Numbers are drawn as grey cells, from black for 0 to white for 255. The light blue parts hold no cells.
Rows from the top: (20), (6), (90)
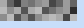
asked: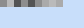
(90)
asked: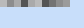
(6)
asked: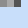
(6)
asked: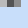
(90)
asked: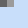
(20)
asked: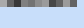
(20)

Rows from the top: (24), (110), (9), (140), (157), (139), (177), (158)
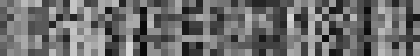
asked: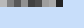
(9)
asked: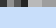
(139)
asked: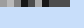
(139)
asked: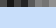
(139)
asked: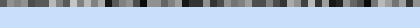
(110)
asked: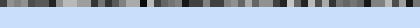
(140)
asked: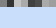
(24)

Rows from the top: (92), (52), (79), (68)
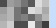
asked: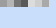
(52)
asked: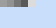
(92)
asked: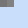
(79)
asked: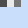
(68)

